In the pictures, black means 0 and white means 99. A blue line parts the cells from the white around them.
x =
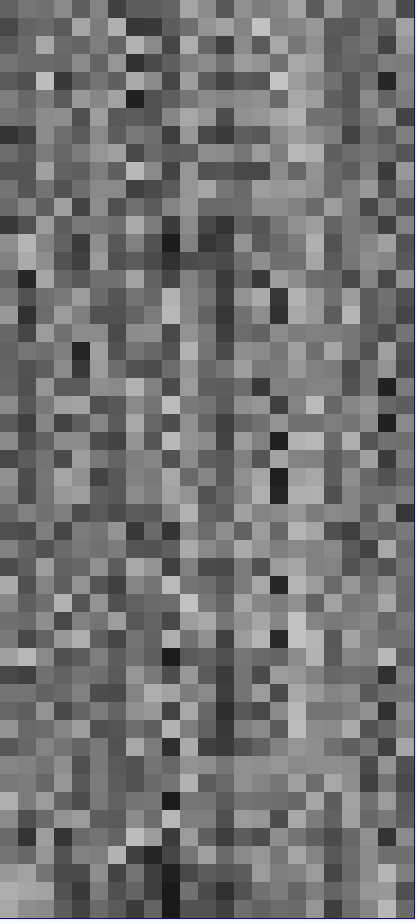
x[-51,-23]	38
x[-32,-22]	46
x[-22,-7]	70
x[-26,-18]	47
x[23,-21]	52
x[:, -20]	[53, 35, 41, 40, 22, 35, 55, 43, 40, 38, 32, 62, 36, 38, 32, 40, 47, 60, 44, 49, 54, 35, 62, 26, 54, 29, 64, 59, 49, 27, 41, 38, 37, 69, 28, 59, 31, 38, 41, 28, 52, 45, 55, 58, 38, 57, 20, 32, 29, 32, 36]
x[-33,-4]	46
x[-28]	[35, 25, 52, 26, 37, 52, 35, 65, 40, 30, 56, 39, 25, 39, 44, 57, 44, 44, 49, 45, 54, 13, 53]
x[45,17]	48
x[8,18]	37
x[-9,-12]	55
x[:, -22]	[46, 39, 41, 41, 31, 40, 43, 26, 35, 33, 33, 52, 32, 70, 66, 15, 32, 19, 27, 46, 32, 31, 34, 25, 30, 36, 30, 29, 50, 29, 39, 37, 31, 37, 41, 28, 71, 25, 45, 37, 41, 40, 50, 48, 48, 31, 20, 40, 63, 64, 55]
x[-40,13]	42
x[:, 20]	[39, 45, 46, 38, 44, 54, 46, 42, 46, 49, 59, 28, 44, 52, 55, 51, 35, 35, 38, 32, 45, 45, 57, 54, 33, 62, 40, 44, 36, 44, 26, 41, 44, 48, 52, 49, 50, 41, 34, 56, 32, 45, 29, 25, 44, 40, 56, 54, 54, 58, 52]
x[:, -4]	[40, 34, 41, 40, 33, 33, 36, 26, 42, 36, 49, 48, 47, 47, 46, 28, 60, 70, 46, 46, 30, 32, 52, 45, 67, 43, 55, 51, 51, 25, 35, 32, 58, 46, 49, 63, 52, 42, 54, 49, 66, 37, 54, 55, 63, 62, 40, 42, 41, 45, 42]
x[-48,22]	48
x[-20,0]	30
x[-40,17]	41
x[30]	[50, 39, 32, 41, 47, 44, 48, 33, 32, 37, 66, 53, 47, 66, 57, 49, 53, 50, 53, 35, 26, 65, 41]
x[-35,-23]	47
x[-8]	[47, 48, 40, 58, 34, 48, 36, 32, 41, 45, 69, 36, 41, 56, 51, 46, 62, 42, 65, 55, 25, 45, 28]
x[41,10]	66
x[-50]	[28, 39, 41, 35, 64, 48, 68, 21, 22, 36, 43, 57, 63, 51, 75, 50, 52, 59, 35, 34, 45, 37, 63]
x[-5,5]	45
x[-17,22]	47
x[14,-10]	43
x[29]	[31, 29, 49, 27, 48, 45, 57, 22, 41, 20, 53, 42, 55, 38, 60, 40, 70, 64, 31, 25, 44, 39, 47]
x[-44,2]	54
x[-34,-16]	39
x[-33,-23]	40
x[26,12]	34
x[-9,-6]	55
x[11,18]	61
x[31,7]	65
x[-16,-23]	47
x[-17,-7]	75
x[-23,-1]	21

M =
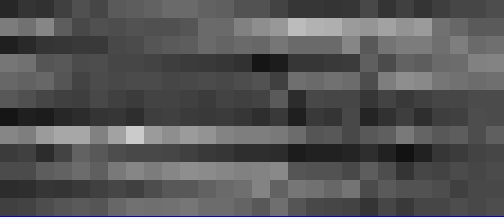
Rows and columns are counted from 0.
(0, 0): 15
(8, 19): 14
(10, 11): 38
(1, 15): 59
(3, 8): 26
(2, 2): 20
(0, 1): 20
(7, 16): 42
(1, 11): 41
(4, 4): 26
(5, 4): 24
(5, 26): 29
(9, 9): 52
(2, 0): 12
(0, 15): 26
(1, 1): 44
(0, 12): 37
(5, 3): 25
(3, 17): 21
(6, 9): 25
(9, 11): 54
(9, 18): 32
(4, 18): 44
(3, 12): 21
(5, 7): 23
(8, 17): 13
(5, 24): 27
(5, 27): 29
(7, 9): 55
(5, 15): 35
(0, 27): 30
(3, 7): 27
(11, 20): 20
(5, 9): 26
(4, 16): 43
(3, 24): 41
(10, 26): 28
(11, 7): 44

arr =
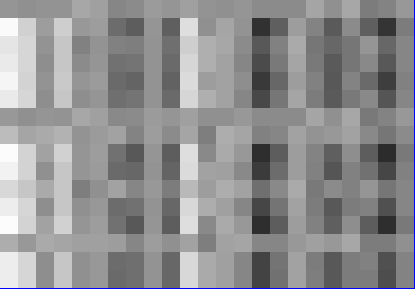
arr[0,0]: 58
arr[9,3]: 77
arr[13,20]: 48
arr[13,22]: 56
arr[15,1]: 83
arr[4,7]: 39
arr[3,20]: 53
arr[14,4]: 56
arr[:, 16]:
[54, 61, 66, 64, 61, 64, 54, 63, 61, 61, 66, 63, 61, 59, 63, 63]
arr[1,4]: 59
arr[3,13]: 52
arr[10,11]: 61
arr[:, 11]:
[57, 56, 68, 68, 61, 68, 56, 49, 53, 63, 61, 67, 53, 49, 66, 66]
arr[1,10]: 86
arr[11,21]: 31
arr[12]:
[98, 82, 63, 81, 58, 61, 44, 34, 58, 36, 86, 53, 66, 59, 18, 36, 61, 50, 37, 55, 36, 18, 47]
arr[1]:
[97, 81, 61, 80, 59, 61, 42, 36, 58, 37, 86, 56, 64, 57, 19, 37, 61, 51, 35, 54, 37, 20, 48]
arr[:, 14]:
[54, 19, 34, 29, 22, 28, 54, 50, 18, 23, 43, 27, 18, 52, 26, 26]
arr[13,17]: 62
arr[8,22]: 47
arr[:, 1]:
[56, 81, 83, 83, 82, 83, 56, 64, 82, 82, 77, 83, 82, 59, 83, 83]
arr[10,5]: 56
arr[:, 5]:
[62, 61, 57, 58, 60, 58, 62, 60, 61, 60, 56, 59, 61, 62, 59, 59]
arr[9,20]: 44
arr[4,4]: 58
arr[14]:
[92, 83, 55, 77, 56, 59, 42, 43, 57, 40, 84, 66, 62, 52, 26, 45, 63, 48, 34, 48, 50, 31, 51]
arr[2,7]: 49
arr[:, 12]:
[56, 64, 65, 63, 63, 63, 56, 67, 66, 62, 67, 62, 66, 63, 62, 62]
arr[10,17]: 47

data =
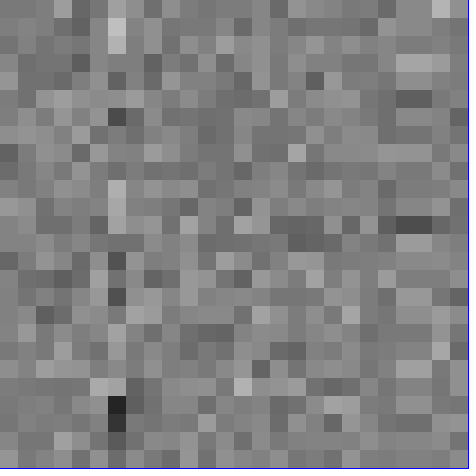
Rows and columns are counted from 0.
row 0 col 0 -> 47
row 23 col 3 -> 49
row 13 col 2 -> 54
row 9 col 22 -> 47
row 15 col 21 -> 60
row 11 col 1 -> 56
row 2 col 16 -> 52
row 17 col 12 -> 53
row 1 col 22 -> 53
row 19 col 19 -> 54
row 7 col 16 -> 46
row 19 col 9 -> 49
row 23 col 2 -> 48
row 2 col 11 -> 50
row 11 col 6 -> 65
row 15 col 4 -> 42
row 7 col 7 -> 43
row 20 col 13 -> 58
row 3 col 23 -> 64
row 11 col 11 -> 51
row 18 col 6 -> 63
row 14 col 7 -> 57
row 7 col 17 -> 56
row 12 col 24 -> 40
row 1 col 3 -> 43
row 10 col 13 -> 50
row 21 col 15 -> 57
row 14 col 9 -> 50
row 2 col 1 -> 50
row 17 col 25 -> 54
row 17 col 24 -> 60
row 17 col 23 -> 55
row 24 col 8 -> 53
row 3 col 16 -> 55
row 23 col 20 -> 52
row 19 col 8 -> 53
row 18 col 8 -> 43
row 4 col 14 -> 57
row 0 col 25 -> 56

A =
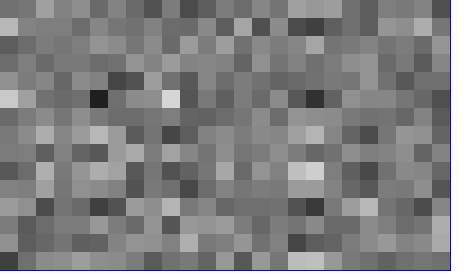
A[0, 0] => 44
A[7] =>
[47, 54, 67, 52, 60, 71, 60, 35, 45, 27, 36, 50, 54, 48, 53, 52, 62, 70, 52, 39, 29, 46, 58, 56, 39]
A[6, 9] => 49
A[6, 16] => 57
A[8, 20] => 49
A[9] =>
[34, 42, 68, 47, 58, 67, 63, 34, 46, 32, 38, 46, 65, 41, 57, 50, 74, 80, 49, 37, 28, 44, 53, 52, 40]
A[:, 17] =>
[59, 25, 64, 43, 44, 19, 55, 70, 40, 80, 60, 22, 53, 36, 74]
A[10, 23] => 55
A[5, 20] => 52
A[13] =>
[56, 36, 40, 45, 37, 38, 51, 57, 56, 50, 68, 47, 49, 58, 44, 50, 27, 36, 39, 48, 54, 59, 51, 53, 66]
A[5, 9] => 83
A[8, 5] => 34
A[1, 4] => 42
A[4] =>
[56, 48, 52, 40, 54, 50, 27, 32, 61, 44, 34, 52, 42, 48, 44, 39, 41, 44, 47, 46, 57, 44, 34, 43, 43]
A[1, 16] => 29
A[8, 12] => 55
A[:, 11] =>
[36, 53, 48, 52, 52, 47, 38, 50, 45, 46, 42, 52, 57, 47, 39]
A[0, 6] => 51
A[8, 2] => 37
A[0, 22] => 47
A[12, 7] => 41
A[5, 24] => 31
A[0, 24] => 31
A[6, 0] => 41
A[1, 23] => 67
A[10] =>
[50, 49, 62, 46, 56, 54, 50, 32, 47, 43, 28, 42, 51, 46, 48, 47, 60, 60, 51, 40, 34, 48, 47, 55, 33]
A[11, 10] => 47
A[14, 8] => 35
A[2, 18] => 45
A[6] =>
[41, 48, 54, 46, 55, 47, 42, 42, 46, 49, 39, 38, 42, 46, 54, 42, 57, 55, 54, 47, 44, 45, 40, 51, 35]
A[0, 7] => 41
